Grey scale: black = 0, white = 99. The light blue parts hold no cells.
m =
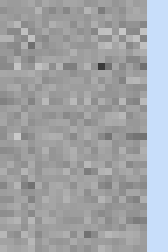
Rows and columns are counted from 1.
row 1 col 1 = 62
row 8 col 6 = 58
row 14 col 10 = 60
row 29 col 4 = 64
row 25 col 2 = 58
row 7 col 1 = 58
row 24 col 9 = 58
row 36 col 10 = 63
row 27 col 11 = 56
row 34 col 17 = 68
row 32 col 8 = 66
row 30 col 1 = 61
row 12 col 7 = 55
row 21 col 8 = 63
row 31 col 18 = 63
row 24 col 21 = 57
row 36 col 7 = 60
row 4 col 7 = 58
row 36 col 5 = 68
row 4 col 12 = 63
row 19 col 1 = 56
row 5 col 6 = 59
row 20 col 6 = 63
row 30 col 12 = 62
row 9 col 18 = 62
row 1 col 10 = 64
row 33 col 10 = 61
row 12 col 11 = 63
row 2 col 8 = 53
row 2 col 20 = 66
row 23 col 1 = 60
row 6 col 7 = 53
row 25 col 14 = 54
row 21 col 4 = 64
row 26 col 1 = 61
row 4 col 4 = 54
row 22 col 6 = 60
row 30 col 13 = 62
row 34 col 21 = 61
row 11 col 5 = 67

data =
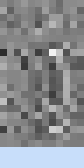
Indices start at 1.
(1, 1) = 53
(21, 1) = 52
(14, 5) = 44
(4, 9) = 60
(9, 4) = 25
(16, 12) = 46
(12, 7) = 49
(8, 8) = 94
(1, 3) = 53
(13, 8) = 34
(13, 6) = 33
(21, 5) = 51
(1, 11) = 54
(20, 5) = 44
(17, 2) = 55
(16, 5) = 49
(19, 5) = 49
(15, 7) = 65
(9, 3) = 52
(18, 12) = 44
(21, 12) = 48
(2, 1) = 64
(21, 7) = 49
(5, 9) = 52
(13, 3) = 52
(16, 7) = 54
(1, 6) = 54
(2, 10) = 54
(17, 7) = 47
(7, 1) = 51
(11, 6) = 41
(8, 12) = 64
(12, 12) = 48

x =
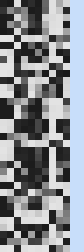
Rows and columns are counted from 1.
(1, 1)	12
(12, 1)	16
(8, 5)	11
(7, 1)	12
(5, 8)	87
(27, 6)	11
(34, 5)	63
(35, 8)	83
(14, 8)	46
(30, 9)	87
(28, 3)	14
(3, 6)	12
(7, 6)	12
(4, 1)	11
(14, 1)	88
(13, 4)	24
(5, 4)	32
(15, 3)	58
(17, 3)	88
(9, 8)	88
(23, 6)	27
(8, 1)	87
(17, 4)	49
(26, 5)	12
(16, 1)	11
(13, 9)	11
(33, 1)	77
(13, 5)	83
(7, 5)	38
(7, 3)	89
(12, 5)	86
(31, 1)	12
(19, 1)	87
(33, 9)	27
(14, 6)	56
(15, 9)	88
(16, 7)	53

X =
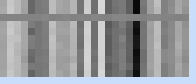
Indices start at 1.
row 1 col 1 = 65
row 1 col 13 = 79
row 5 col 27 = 58
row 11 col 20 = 6
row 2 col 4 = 63
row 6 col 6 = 46
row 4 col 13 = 80
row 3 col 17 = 52
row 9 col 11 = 66
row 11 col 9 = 64
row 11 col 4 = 65
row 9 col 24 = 53
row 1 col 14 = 43
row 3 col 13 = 50
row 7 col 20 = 9
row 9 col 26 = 62
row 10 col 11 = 71
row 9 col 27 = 54
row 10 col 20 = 9
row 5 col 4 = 65
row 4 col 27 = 56
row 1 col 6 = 47
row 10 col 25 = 54
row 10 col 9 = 61
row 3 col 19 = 51
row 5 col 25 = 54
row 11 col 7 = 48
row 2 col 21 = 45
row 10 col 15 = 81
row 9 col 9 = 61
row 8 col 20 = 5
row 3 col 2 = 51
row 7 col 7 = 49
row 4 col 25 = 53
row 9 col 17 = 44
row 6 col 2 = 75
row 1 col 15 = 84

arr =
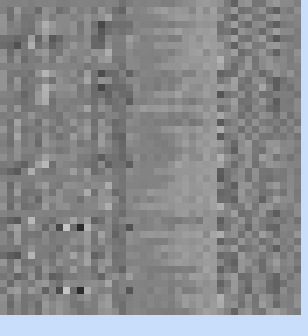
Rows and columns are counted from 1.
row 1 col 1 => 51
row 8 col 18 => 49
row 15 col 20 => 50
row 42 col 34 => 59
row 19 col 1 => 58
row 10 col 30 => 62
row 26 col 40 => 47
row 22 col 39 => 55
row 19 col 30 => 56
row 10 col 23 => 54
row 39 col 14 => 43
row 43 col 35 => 46
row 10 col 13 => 46
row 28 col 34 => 45
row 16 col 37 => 53
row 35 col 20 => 53
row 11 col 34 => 43
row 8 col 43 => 56
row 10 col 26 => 57
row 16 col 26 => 60
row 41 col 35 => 49
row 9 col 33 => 53
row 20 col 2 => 44
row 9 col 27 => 58
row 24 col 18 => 44
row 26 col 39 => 43
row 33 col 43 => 50
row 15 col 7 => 66
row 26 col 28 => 57
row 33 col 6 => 52
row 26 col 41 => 47
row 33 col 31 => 57
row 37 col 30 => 62
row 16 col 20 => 55
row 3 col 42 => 53
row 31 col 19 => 50
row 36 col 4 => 49
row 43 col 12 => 52
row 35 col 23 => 49
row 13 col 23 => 47

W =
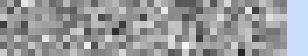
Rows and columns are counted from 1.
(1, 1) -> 52
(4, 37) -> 39
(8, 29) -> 63
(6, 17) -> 64
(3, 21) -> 28
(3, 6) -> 52
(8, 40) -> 69
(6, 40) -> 52
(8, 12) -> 62
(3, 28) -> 40
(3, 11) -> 44
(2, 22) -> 70
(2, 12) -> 59
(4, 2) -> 63
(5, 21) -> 44
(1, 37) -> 56
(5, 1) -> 47
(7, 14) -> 32
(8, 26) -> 42
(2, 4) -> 43
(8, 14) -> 49
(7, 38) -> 71
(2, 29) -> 34
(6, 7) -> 89
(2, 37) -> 25
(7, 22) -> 64
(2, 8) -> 56
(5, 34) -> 53
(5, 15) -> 41
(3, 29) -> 64
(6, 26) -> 46
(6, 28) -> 71
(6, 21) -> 64
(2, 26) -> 54
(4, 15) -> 70
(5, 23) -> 64
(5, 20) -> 72
